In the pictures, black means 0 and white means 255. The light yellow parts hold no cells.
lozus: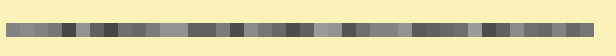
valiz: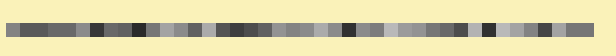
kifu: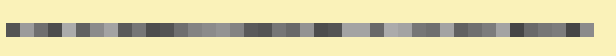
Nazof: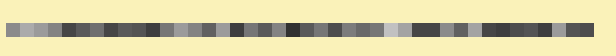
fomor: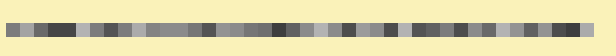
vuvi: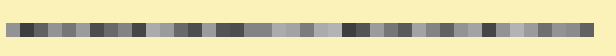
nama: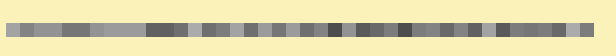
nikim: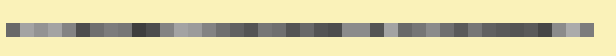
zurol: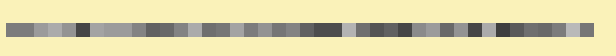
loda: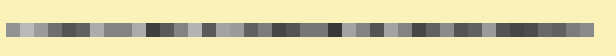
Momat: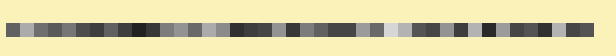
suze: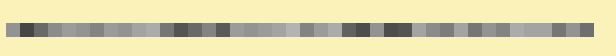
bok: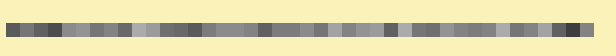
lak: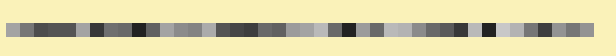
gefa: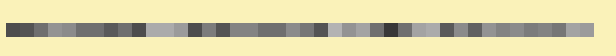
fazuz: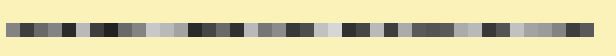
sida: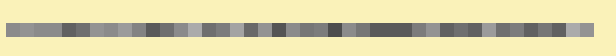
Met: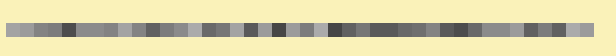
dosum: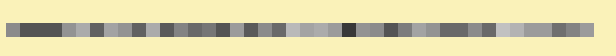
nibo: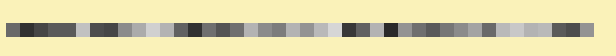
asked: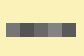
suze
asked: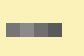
nikim
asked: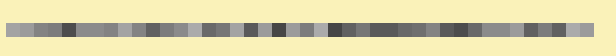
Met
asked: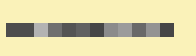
zurol
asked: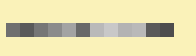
nibo

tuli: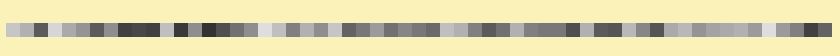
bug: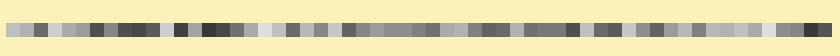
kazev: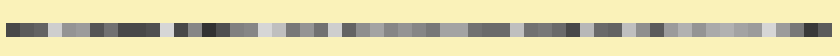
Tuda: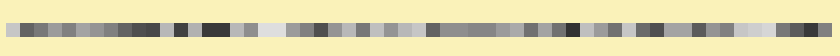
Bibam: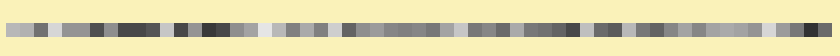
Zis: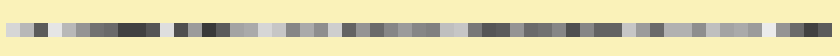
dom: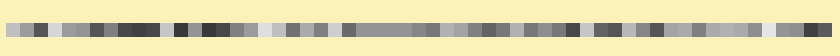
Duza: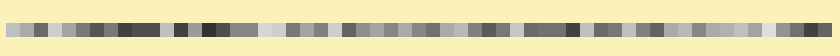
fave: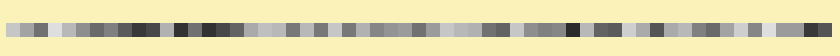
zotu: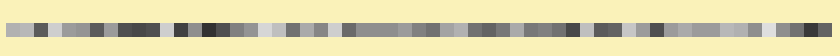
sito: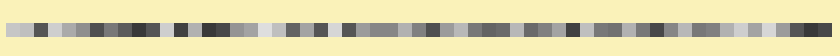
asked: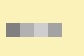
sito
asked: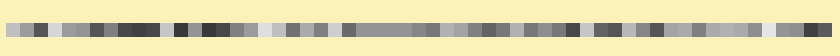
dom
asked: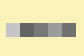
tuli

